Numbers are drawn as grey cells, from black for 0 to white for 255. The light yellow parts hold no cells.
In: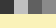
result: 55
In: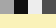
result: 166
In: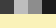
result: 61
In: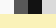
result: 249
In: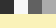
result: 48
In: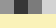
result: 149
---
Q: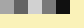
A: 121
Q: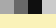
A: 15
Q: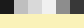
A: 141
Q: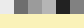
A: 34
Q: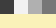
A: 176
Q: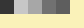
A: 113
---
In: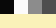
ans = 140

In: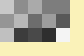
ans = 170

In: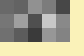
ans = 145

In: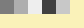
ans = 238

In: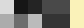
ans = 36

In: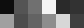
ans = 112

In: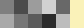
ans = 156
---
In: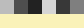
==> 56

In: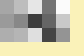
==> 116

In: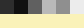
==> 143

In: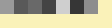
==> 54

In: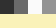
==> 250

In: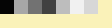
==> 241

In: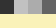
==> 172

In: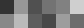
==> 129

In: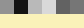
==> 98

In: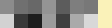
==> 126
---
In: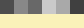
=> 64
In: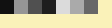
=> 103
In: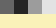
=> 227
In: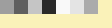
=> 171
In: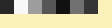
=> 53
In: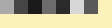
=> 89
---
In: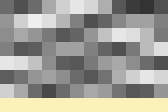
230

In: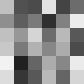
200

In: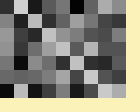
118

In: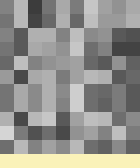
176

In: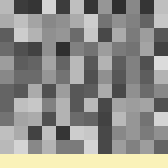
115

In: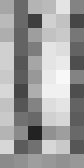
180

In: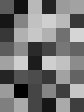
36
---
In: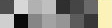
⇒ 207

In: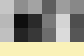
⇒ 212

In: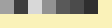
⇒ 160

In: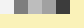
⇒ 189

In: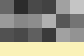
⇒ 176

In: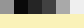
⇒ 169

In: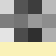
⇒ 214
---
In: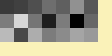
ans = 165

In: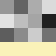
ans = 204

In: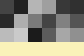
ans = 167

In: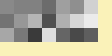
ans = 73

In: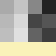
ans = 99

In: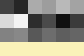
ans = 94

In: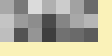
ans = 106

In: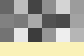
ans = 238

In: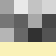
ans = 49

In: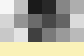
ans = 154
